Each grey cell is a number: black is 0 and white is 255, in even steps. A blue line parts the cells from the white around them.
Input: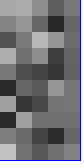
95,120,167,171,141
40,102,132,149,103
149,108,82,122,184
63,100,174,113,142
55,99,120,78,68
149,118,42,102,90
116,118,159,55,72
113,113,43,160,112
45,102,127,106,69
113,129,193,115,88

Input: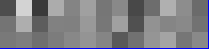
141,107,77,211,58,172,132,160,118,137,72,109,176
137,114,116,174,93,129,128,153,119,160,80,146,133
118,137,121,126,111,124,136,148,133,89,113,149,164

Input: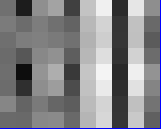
230,142,112,28,143,163,64,195,240,43
193,105,123,108,125,112,99,184,211,53
192,91,111,125,128,122,113,178,206,54
210,108,107,87,136,145,94,183,222,50
239,147,110,13,148,174,57,197,244,41
225,132,108,47,142,157,76,193,234,46
192,115,134,100,122,102,93,187,212,52
201,96,106,105,136,138,105,181,215,53

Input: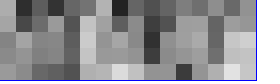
105,146,173,46,93,51,102,115,179,35,101,80,100,126,111,142
157,150,165,72,108,154,83,194,161,94,139,62,82,158,159,100
198,207,132,164,133,135,93,203,148,166,137,49,144,159,170,102
191,195,138,148,128,133,98,196,153,154,147,61,139,149,158,111
226,198,154,139,104,96,82,176,181,219,193,147,148,59,148,176

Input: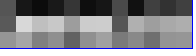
50,64,85,23,11,25,54,14,22,74,17,64
169,174,89,216,191,200,157,204,205,85,176,158
148,150,149,166,128,143,98,144,161,122,137,111

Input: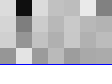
234,129,220,15,219,193,189
184,179,213,126,204,184,201
177,188,208,149,194,176,200
169,171,150,228,155,186,157

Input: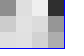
239,47,142,223
220,150,204,226
210,173,223,225

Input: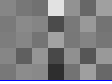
103,160,134,119,113,226,146
153,115,122,138,133,75,121
132,118,125,134,116,162,120
86,153,134,95,149,72,144
159,104,120,140,137,46,115

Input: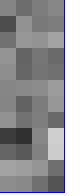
125,135,133,109
121,125,77,146
147,163,113,151
118,106,148,100
116,112,142,102
140,156,134,137
124,151,133,98
126,105,146,114
135,207,60,48
129,204,101,89
149,111,163,158
112,84,141,137
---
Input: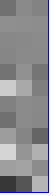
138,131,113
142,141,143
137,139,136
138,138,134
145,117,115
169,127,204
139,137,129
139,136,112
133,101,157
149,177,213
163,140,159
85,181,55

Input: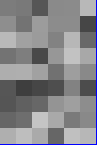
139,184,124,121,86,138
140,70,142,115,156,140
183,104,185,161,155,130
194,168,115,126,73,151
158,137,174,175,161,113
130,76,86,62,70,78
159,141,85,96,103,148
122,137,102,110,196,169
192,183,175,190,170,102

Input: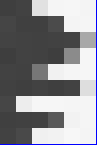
246,244,63,66,225,245
244,245,69,64,64,75
67,168,67,66,65,66
139,246,62,66,65,62
245,246,66,65,119,241
66,222,65,63,66,63
245,245,70,237,246,246
242,245,64,65,66,88
247,244,66,73,240,242

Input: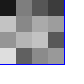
86,60,24,126
170,157,195,136
194,88,149,181
139,153,222,96

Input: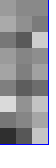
137,137,155
144,123,170
89,205,119
133,142,155
127,161,164
93,109,127
146,195,218
134,166,119
87,197,47

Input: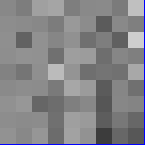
123,192,136,125,160,165,126,137,138
137,127,141,139,136,124,153,140,91
96,206,143,98,145,134,145,112,126
134,127,142,146,145,112,158,156,110
113,168,130,117,143,187,148,111,116
134,112,138,141,140,122,167,155,91
135,132,145,151,102,109,127,136,86
120,103,141,139,140,112,159,154,93
103,87,146,136,150,108,162,146,60
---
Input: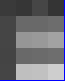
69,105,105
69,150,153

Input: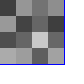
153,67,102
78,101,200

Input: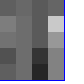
125,109,90
114,109,90

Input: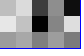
231,194,2
156,168,127

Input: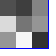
218,117,149
150,246,50

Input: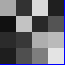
17,195,41
43,56,174

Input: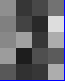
128,67,41
136,161,55

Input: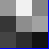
54,141,162
68,45,18
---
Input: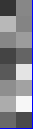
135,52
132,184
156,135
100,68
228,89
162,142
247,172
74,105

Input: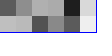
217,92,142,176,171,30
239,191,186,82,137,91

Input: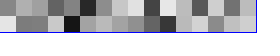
188,135,176,160,99,131,40,141,199,225,68,231,188,88,207,114
207,229,124,126,201,21,163,186,163,144,100,55,186,211,139,192

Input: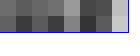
190,109,92,103,112,154,71,78
200,97,59,91,61,131,52,91

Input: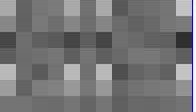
194,169,99,118,123,169,113,169,88,107,111,117
123,135,98,121,110,134,110,133,108,98,105,118
47,71,110,96,90,70,94,70,111,106,97,96
94,93,108,112,118,95,116,95,106,119,119,111
195,185,109,91,115,185,112,185,79,100,107,97
146,157,99,125,129,152,120,152,103,114,119,122
115,116,116,109,108,117,101,117,96,105,104,110

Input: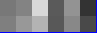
51,120,131,216,90,147
73,127,152,179,88,136

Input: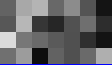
20,99,168,180,104,140,84
45,87,183,54,38,81,111
19,219,119,106,90,80,47
175,112,156,13,98,80,106
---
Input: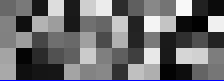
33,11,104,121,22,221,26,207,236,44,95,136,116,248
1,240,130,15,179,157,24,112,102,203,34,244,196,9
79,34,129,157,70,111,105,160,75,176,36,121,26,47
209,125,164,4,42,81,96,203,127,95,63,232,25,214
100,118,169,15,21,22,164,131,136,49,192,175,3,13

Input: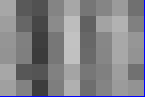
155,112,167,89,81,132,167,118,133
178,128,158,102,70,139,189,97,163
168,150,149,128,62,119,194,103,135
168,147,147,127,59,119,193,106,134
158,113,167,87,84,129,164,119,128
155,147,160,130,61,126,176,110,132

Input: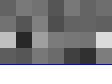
100,110,99,121,114,85,120
100,96,114,85,128,78,99
116,219,191,40,159,123,119
48,125,93,86,120,107,64

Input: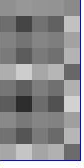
147,138,144,151,148
97,193,110,69,114
126,162,130,116,133
112,179,122,92,122
182,103,174,205,167
112,176,118,95,126
81,209,92,45,108
130,159,137,121,133
106,182,114,85,122
177,107,167,197,165

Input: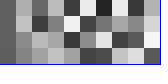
57,178,97,174,103,188,60,235,37,235
135,214,96,194,63,128,240,68,117,167
89,246,96,139,186,168,57,142,229,66
221,89,95,132,161,194,161,68,76,196

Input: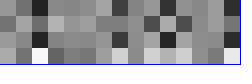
157,46,150,113,35,138,133,141,163,64,131,150,51,144,135
156,116,115,164,109,178,149,158,127,126,143,77,172,78,139
140,44,155,136,36,132,140,138,148,58,141,164,38,164,142
123,233,171,114,248,99,127,119,158,209,139,208,179,206,143
